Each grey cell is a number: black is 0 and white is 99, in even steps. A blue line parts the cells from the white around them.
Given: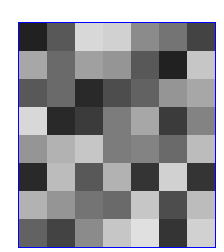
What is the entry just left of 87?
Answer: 77
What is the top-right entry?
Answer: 26
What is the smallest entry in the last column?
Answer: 20
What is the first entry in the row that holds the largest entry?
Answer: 38
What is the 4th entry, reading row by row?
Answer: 81
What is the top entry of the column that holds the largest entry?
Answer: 54
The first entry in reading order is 13
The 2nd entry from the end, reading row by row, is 20
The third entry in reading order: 84
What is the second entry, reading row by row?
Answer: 34
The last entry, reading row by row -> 81
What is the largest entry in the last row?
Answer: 87
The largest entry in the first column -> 84

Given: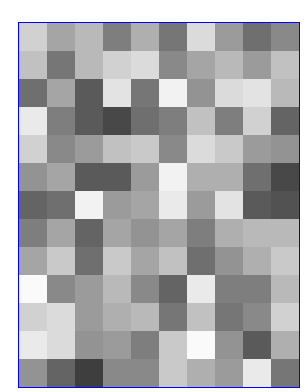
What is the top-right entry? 53
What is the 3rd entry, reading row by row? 72
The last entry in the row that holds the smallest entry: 46
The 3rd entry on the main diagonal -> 35
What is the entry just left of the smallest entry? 39
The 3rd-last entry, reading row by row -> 60
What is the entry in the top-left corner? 81
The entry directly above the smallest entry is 57
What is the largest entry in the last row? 91
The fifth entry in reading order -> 68
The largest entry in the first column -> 97
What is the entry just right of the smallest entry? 53
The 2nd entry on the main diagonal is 46
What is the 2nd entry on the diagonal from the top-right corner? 60
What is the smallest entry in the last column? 28
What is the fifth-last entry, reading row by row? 78
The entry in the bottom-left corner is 57
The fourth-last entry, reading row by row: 68
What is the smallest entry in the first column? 39
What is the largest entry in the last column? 81
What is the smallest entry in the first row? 43

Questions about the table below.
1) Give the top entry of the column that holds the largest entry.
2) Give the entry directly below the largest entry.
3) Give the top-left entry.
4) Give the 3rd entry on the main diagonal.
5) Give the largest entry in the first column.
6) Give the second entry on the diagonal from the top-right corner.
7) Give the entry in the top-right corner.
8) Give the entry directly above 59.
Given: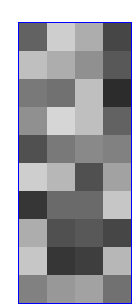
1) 80
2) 47
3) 38
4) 74
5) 80
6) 56
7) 27
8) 21

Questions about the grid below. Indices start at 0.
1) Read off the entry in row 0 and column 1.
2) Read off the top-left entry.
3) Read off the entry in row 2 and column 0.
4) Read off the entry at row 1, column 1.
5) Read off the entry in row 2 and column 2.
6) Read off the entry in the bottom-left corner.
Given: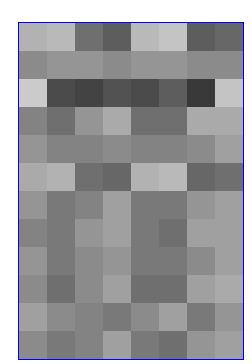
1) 72
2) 69
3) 79
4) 58
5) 26
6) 54

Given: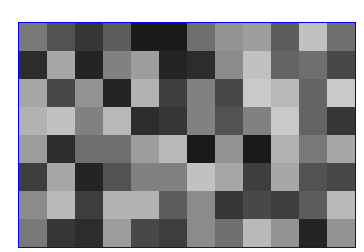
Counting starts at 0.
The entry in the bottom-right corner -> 57
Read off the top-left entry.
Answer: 47
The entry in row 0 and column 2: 21
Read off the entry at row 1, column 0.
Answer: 17
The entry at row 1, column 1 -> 65
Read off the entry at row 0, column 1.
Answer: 32
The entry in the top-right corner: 43
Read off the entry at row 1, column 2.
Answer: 14
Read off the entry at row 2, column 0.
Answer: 65
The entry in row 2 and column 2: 57
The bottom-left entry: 47

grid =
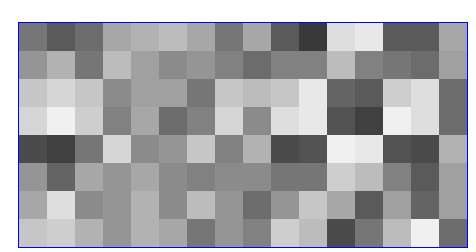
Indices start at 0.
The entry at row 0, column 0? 46
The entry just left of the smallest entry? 35
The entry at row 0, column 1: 35
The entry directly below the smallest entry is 50
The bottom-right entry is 42
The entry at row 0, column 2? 42
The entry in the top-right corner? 65
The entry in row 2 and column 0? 77
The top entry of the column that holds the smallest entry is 22
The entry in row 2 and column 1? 83
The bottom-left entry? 77
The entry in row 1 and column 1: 69
